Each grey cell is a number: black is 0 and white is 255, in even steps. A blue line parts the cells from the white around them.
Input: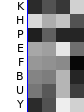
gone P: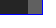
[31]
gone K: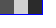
[55]
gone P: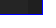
[96]
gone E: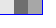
[159]

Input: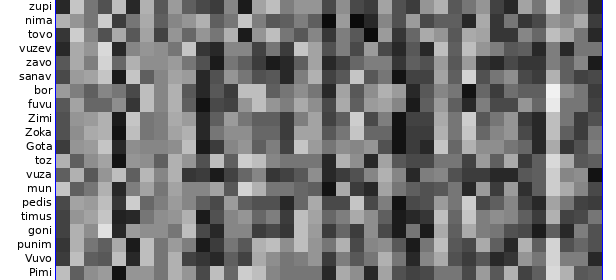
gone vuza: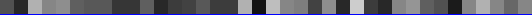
[183]
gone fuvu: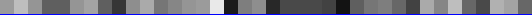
[88]
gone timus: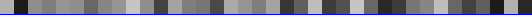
[34]
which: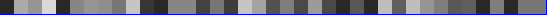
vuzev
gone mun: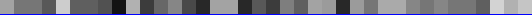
[48]
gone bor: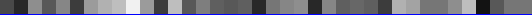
[111]

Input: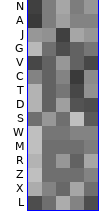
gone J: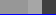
[145]
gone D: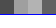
[83]
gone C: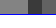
[139]
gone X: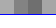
[104]

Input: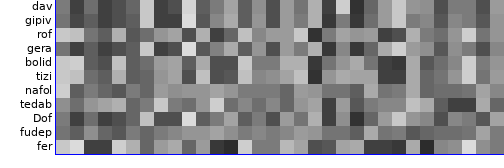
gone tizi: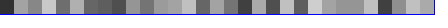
[87]
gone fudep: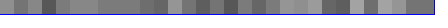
[170]
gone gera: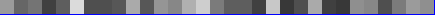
[129]
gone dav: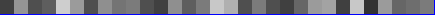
[212]
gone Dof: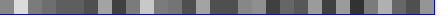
[192]
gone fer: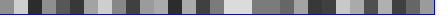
[184]
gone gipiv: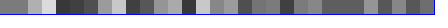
[71]

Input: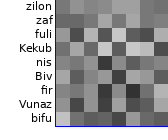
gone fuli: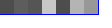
[174]
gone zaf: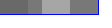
[127]
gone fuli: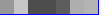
[85]
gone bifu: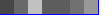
[99]
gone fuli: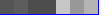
[174]

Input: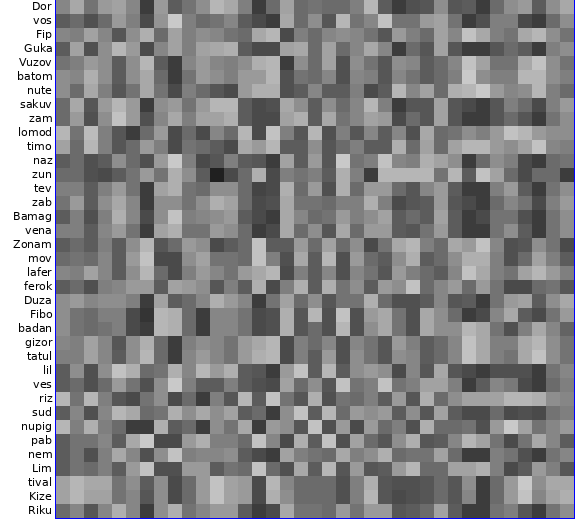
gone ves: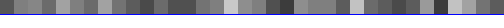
[121]
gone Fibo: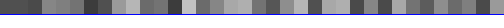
[52]
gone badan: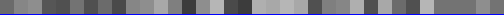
[99]
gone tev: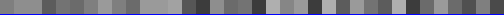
[68]
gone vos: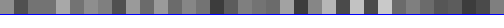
[148]
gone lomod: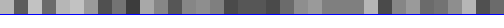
[188]

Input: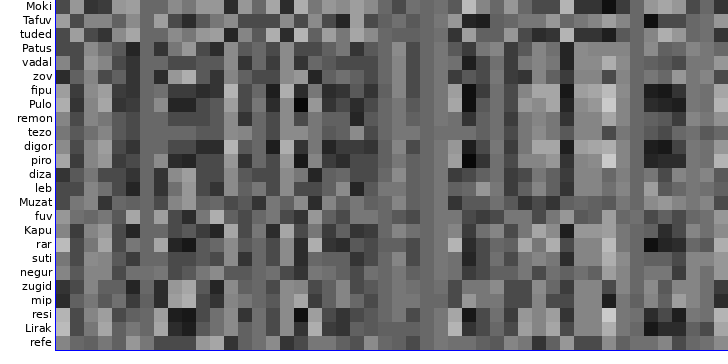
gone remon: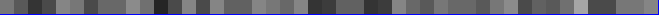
[145]
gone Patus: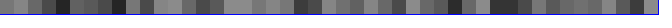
[151]
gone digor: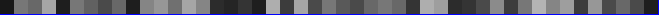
[68]
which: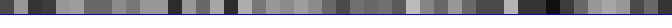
Moki
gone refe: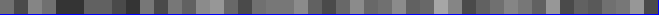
[81]
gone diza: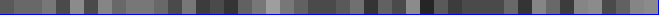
[127]

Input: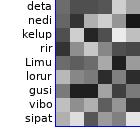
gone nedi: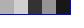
[102]
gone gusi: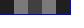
[163]
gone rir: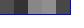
[199]
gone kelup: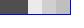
[37]
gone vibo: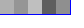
[57]
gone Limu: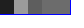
[169]
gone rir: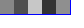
[71]

